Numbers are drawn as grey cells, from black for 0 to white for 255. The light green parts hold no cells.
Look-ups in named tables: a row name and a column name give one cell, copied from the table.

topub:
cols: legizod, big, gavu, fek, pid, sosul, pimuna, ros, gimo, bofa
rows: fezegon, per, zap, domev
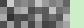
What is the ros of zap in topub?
108
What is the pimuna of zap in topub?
89
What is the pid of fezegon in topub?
120
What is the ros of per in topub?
194
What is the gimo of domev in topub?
136
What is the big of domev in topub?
160
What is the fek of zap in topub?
73
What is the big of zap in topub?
51
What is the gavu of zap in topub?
79
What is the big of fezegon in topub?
204
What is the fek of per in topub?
177
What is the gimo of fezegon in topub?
143
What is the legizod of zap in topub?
171
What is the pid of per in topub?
77

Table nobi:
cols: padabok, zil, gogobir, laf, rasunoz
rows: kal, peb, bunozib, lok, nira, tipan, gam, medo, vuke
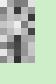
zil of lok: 208
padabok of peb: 127
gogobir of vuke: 49
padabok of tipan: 218
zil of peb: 196
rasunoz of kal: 225
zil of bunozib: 193
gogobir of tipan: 60
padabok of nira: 164
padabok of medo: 230
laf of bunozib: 197
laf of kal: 127

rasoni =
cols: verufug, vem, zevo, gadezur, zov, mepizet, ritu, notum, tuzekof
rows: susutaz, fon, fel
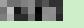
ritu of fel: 144
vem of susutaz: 114
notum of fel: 140
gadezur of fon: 81
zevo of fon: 21
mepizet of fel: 11

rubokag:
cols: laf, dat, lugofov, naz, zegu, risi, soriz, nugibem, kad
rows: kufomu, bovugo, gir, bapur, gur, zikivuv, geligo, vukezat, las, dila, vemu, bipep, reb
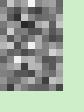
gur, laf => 106
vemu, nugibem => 111
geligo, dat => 201
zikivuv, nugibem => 74
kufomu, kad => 103
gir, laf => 164
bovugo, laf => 140
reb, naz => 125

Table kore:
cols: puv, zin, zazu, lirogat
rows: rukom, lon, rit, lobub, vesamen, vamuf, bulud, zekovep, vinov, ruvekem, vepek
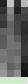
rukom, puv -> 35
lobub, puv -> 54
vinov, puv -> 116
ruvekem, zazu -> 109
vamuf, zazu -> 90
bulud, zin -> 114
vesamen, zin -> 103
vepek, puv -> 151
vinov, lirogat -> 46
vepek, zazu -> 139

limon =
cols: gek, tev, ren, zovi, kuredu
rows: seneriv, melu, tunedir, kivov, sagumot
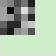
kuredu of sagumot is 83
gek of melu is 161
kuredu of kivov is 198
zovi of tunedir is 143
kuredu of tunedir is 40
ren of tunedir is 71
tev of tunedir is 155
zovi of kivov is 180
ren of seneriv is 76
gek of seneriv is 145
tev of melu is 12
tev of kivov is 42
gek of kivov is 99
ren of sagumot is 141
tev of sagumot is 26
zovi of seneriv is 117
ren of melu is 106
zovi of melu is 221
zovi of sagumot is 160

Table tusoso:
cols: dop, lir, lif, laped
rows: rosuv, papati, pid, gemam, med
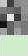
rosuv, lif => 138
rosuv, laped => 143
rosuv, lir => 63
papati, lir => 110
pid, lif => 57
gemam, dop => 20
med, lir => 95
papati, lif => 94
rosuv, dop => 198
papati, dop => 122
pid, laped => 138
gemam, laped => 119
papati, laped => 146
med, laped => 121

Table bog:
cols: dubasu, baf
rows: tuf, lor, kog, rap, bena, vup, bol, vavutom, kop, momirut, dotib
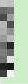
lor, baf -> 114
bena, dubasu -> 173
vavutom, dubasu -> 125
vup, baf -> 184
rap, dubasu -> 182
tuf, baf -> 193
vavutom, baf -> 103
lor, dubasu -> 105
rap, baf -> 81
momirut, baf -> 24
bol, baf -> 40
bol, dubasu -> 104
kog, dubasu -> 75
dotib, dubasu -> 63
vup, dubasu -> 154
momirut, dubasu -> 34
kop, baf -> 226

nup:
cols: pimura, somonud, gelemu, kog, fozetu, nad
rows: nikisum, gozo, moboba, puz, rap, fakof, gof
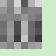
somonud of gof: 133
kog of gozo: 122
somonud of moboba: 134
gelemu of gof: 174
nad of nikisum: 215
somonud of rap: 156
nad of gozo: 130
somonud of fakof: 147
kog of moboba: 151
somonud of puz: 149
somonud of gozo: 127
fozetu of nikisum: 178
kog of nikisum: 86
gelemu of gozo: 182
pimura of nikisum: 178
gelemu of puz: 77
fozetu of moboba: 130
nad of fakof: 57

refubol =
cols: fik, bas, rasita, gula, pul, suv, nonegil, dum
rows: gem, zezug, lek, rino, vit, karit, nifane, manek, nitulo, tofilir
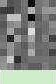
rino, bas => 136
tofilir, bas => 134
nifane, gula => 93
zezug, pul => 178
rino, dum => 138
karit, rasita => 161
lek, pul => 7
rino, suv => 107
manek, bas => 145
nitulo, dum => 110
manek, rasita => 107
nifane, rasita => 113
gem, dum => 99
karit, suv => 99
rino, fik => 86
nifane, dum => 118

